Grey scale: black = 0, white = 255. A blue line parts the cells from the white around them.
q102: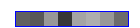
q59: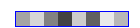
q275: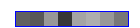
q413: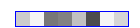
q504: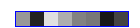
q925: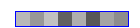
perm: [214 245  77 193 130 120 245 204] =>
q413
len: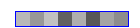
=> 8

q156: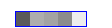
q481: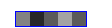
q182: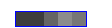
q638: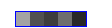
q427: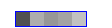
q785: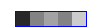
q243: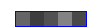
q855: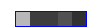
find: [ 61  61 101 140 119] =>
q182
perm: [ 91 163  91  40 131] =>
q481
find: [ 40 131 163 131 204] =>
q785
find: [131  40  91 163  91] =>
q481
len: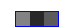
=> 3
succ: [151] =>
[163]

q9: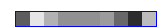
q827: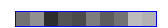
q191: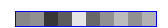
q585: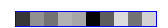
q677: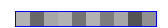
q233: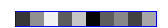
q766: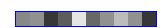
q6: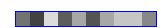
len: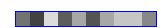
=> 10
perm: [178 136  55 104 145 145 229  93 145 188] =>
q191
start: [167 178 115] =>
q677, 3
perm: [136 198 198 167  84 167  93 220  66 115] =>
q6
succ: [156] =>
[104]

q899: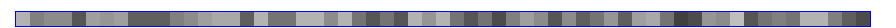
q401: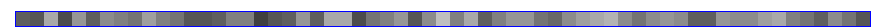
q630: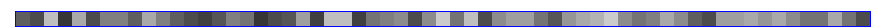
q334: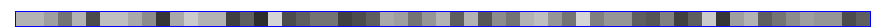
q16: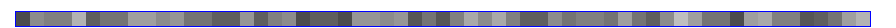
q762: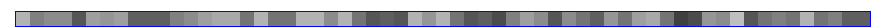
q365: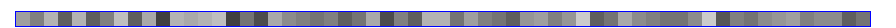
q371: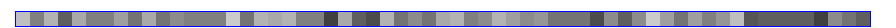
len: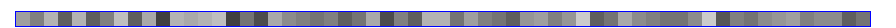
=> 61
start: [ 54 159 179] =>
q334, 51
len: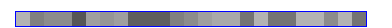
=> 25
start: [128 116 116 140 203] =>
q365, 46
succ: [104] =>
[140]
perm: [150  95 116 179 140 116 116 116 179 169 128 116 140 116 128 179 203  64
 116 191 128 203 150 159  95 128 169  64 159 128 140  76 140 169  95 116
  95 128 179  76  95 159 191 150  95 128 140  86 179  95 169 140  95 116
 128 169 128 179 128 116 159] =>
q365

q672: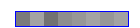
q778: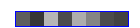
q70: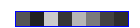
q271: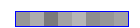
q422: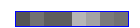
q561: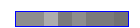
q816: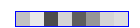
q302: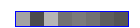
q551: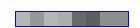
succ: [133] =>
[76]
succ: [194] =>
[232]
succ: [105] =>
[94]

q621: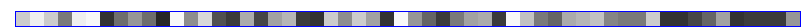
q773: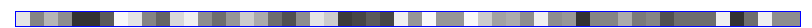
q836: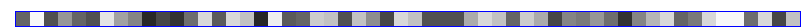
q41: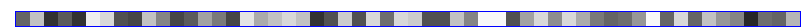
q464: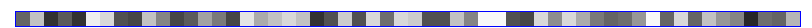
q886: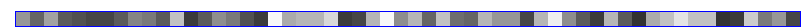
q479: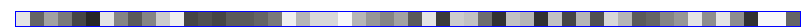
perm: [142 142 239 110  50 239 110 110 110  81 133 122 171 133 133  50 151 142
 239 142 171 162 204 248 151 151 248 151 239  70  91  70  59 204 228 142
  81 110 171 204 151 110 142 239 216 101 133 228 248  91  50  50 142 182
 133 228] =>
q773
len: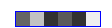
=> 6
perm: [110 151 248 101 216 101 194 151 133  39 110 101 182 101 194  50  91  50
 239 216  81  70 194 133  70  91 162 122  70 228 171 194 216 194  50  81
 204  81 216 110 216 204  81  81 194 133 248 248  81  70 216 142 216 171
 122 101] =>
q464
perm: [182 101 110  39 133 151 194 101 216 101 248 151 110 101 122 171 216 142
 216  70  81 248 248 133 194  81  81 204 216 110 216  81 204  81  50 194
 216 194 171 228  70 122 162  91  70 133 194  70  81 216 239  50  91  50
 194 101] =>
q464

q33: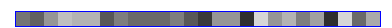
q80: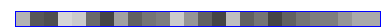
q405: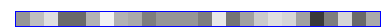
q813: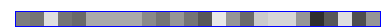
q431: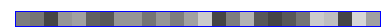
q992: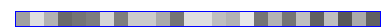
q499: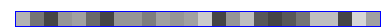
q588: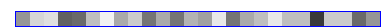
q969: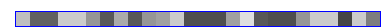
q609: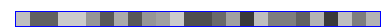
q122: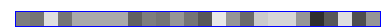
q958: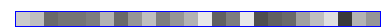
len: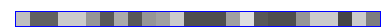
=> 26
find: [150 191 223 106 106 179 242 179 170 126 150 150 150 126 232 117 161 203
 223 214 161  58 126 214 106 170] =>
q405
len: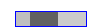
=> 5
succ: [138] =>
[117]

